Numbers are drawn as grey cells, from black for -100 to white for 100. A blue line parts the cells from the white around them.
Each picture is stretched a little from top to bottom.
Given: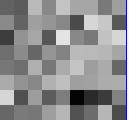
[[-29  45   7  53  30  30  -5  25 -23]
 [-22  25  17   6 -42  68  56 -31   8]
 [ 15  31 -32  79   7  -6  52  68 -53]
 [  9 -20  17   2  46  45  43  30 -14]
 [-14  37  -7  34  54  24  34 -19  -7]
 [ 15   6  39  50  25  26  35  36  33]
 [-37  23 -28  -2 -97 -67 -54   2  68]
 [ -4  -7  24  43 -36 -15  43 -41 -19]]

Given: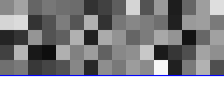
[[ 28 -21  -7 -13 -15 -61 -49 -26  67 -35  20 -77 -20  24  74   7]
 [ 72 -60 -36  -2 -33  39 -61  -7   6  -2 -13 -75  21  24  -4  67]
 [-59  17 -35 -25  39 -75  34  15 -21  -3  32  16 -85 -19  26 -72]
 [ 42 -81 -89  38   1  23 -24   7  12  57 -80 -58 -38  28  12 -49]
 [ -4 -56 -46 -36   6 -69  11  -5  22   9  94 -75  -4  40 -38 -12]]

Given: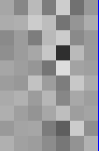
[[  6  46  -2  61 -11  19  30]
 [ 37  60  48  -9  17  36  35]
 [ 22  -2  45  60   8  20   8]
 [ 22  31  56 -63  46  21  12]
 [ 24  18  -8  73  28  25  30]
 [ 19  52  23  -2  57  35  23]
 [ 39  22  43   6  32  24  33]
 [ 25  16  31  49  24  29  37]
 [ 29  30  -3 -26  60  12  20]
 [ 26  23  10  -7  15  39  38]]

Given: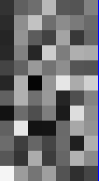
[[-25 -14  44 -32 -34   1 -60]
 [ 11  52 -14  10  -4 -17 -66]
 [ 15 -28 -48  29 -56 -21 -71]
 [  1 -70  60  -2  37  34 -69]
 [-22  20 -10  11 -33 -35 -47]
 [ 38 -96  18  80  34  63 -70]
 [ 38 -12  20 -71 -38   3 -24]
 [-15 -39  -1 -79  73  11 -86]
 [ 81 -85 -84 -17  32  15 -24]
 [-51 -20 -46 -16 -76  37 -15]
 [-59  35 -53 -20  40   9 -32]
 [ 22  -8  25 -35 -63 -46  92]]

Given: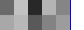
[[ 52 -69  41   4 -17]
 [ 44 -30   3  22  32]]

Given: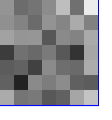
[[-15  -9  10  49 -12  85  16]
 [  3 -16  15   4  34   1  13]
 [ 17  18 -32   8   3  33  27]
 [-11 -18  -4 -31 -60  30 -53]
 [-23 -49   9 -14 -17  35 -28]
 [-73   8  -2  10 -25 -28 -24]
 [ -8  -5 -31 -24  30  54  34]]
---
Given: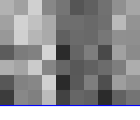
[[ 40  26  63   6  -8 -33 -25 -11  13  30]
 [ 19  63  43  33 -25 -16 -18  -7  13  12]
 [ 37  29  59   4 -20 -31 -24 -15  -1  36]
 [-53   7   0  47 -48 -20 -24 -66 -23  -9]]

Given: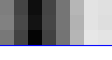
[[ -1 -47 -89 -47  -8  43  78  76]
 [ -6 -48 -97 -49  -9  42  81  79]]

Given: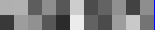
[[ 38  39 -27  11 -32  61 -40 -22  13 -48  11]]

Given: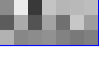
[[  9  85 -55  54  43  45  48]
 [ 40   6  10  14   2  -5   0]]

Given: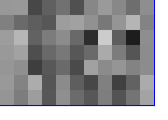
[[ 19  20 -44 -25 -11 -37   6  21   7 -14  11]
 [ 23  43 -23  -3  10 -18 -65  60 -26 -77  11]
 [ 18  12 -51 -31 -17 -42  26   9  17   3  10]
 [ 17  -2  23 -32  12 -16 -32  -1 -35  -9  28]]

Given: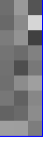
[[-14  20 -34]
 [ -3  15 -50]
 [-11 -39  -6]
 [ -7 -24   6]
 [ 25  24  -2]]
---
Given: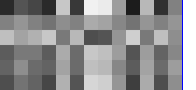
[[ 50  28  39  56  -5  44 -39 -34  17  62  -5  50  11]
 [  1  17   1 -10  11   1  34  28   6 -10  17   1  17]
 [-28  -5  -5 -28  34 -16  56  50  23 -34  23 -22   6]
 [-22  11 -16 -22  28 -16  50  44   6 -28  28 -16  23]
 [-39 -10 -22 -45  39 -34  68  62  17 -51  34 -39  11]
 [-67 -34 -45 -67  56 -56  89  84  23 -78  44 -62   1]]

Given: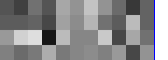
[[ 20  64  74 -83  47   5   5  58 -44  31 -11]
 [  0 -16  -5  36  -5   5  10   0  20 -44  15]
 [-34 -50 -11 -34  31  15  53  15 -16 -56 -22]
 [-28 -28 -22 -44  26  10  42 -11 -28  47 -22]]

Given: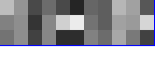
[[ 48  16 -43 -15 -43 -71 -20 -26  43  26 -32]
 [-10  11 -49   6 -65 -65   1 -15  32  -5 -49]
 [  1  11 -59   6  63  85 -10 -26  26  21  68]]

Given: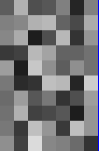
[[ 12 -49  72   6   0 -16 -60]
 [ 23 -77  56  12 -27  12 -11]
 [ -6 -55  50  17 -55  50  17]
 [-55 -49  44  28 -22 -22 -11]
 [  0   6  39  44 -22 -43  34]
 [-16  23 -32  -6 -60 -38  23]
 [-27  39 -38 -32   0 -71   0]
 [-11  39 -49 -43 -32 -77  17]
 [ -6 -66 -60  50  44 -71  61]
 [  6  34 -77 -38  44 -60  17]]

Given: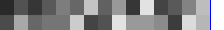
[[-41  32 -19  -8  -8  60 -47 -36  77  20  20   9 -53  72  43]
 [-68 -36 -58 -30  -2 -19  54 -24  20 -58  77 -47 -30   3  48]]

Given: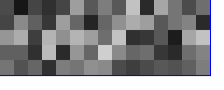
[[ -8 -36 -20 -62  -2  -8  13   8 -41 -51 -41 -31 -36 -25  -2]
 [-46   8 -25 -57  24 -20 -72 -20  13  35  24 -31  -8   3 -67]
 [-41 -83 -46 -62 -46  24 -31  -2 -31  52 -67  30  -8 -41 -14]
 [ 18  35 -51  41  13  41  24 -14  52 -62 -57 -31 -78  30  52]
 [-25 -25 -62  47 -67  18 -20  62   8 -20 -14 -57 -67 -14   3]]

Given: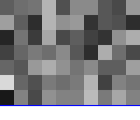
[[-20 -32  20  36  14  -9   8 -26 -26  25]
 [-49 -20  -4 -14   8 -32 -65  36 -14 -43]
 [-26 -14  -9  41 -37   8   8 -32 -43  20]
 [ 70 -20 -37  -4 -14  -4  41 -49   2  -9]
 [-81   2 -43  14   2   2  47  -4  31   2]
 [-71  -9 -54  31 -43 -26 -49 -60  14  36]
 [ 25 -26 -65  41  14  20 -60 -32 -37 -65]]
